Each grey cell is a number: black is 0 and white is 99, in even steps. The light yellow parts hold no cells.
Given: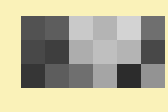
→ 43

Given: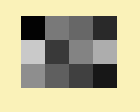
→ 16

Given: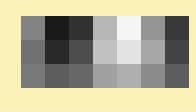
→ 22

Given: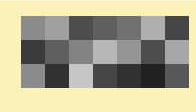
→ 27

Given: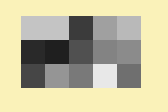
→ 72

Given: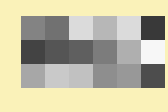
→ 22

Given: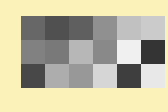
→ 79
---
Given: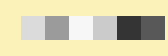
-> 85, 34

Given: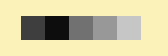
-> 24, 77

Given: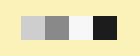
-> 80, 11

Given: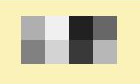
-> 68, 71

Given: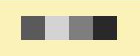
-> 35, 16

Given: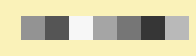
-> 57, 72

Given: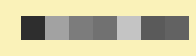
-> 18, 38

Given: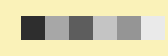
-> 18, 91

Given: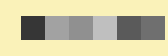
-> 21, 43
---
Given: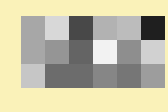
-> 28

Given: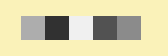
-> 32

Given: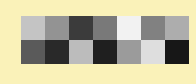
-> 12

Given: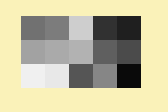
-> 12

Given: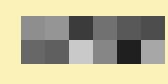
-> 23

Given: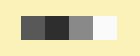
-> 34

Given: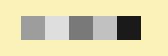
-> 47

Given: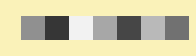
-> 27

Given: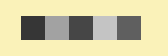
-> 27
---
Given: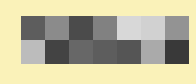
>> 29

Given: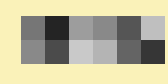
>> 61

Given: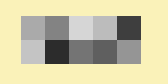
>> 83

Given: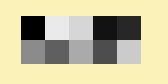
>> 83

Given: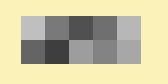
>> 31

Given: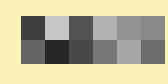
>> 32

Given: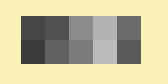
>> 54

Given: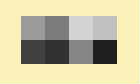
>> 82
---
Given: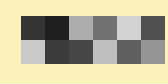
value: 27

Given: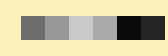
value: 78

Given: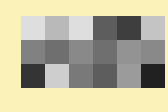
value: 47

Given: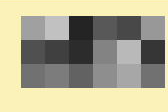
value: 38

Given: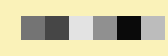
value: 88

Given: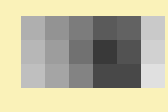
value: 51

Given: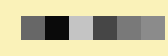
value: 76

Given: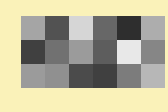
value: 29

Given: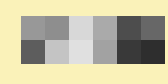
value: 87

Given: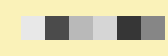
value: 72
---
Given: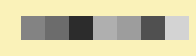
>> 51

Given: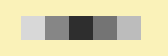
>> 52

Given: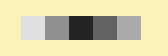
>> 56

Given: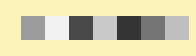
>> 60

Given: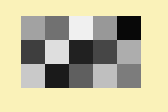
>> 48

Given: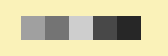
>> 45
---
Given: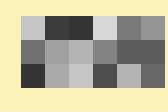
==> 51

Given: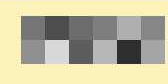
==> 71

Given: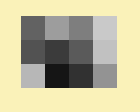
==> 23

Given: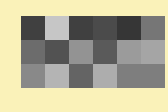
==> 35

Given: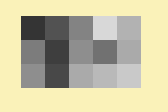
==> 55

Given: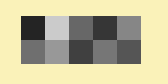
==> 25

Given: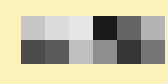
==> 55

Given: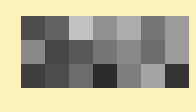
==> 53

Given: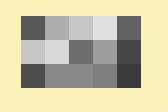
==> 42

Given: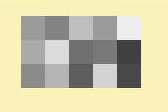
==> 43
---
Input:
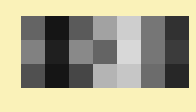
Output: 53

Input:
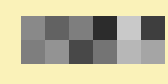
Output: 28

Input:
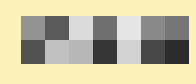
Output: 71

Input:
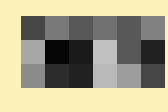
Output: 10

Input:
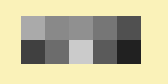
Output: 79

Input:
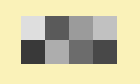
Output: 42

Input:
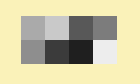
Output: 12

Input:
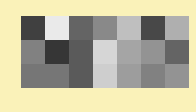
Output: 35

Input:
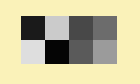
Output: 35
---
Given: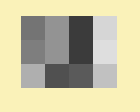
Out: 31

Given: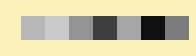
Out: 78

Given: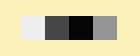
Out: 27

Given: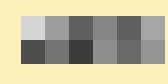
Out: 45

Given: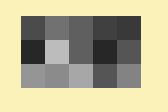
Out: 54

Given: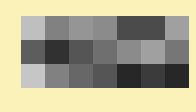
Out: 50
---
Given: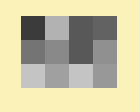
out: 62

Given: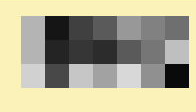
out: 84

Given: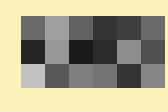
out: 45

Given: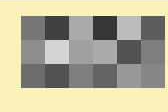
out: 39

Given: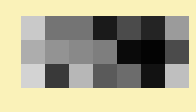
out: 42

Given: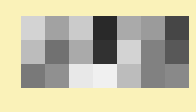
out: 73
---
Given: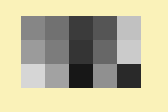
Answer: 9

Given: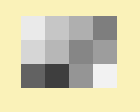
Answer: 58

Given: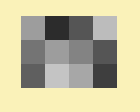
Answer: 65

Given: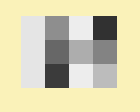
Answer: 92

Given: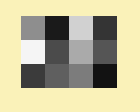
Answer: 48

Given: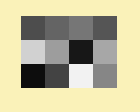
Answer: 94

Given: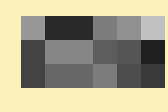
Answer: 40
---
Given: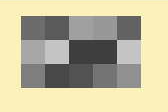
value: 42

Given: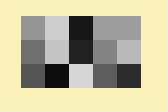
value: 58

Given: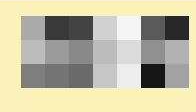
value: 66

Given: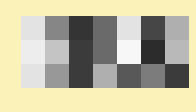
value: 88

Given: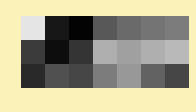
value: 89

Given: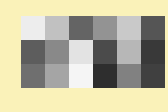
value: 92

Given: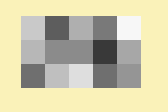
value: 78

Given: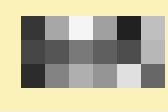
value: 21
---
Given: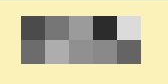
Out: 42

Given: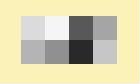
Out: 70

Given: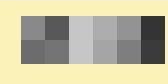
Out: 42

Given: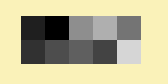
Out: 19

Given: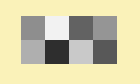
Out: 68

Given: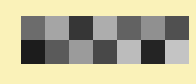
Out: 11

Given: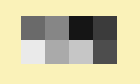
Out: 91

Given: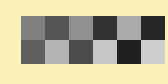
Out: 37
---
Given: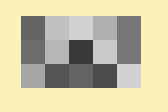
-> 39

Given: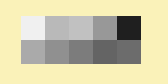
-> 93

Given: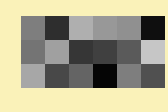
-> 49

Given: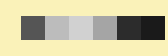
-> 33

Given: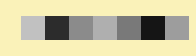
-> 75

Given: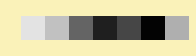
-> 88

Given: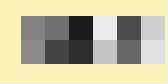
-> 50

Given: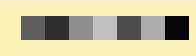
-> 37
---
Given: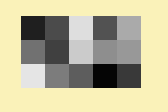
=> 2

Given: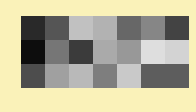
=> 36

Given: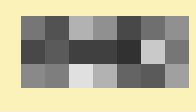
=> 35

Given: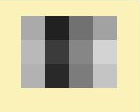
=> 48

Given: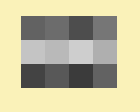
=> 23

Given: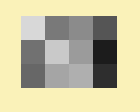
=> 68

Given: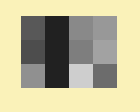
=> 80
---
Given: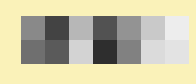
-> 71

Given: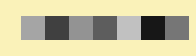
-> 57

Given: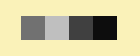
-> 25

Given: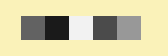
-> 94

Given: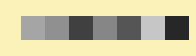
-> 25

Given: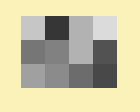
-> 69
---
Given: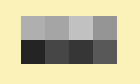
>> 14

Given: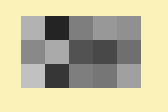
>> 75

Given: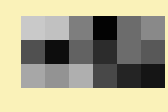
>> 65

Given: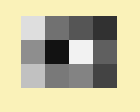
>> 75

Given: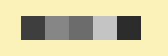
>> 24

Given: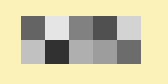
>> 75

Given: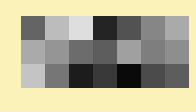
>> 76

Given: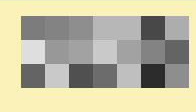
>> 39

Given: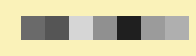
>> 41

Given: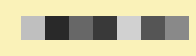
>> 74
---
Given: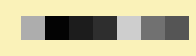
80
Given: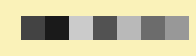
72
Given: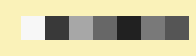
13
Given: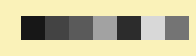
17
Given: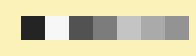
76
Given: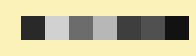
24
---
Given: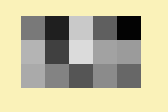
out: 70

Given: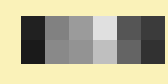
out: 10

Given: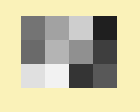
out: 41

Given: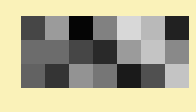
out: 42

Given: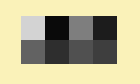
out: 38

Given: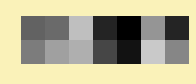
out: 48
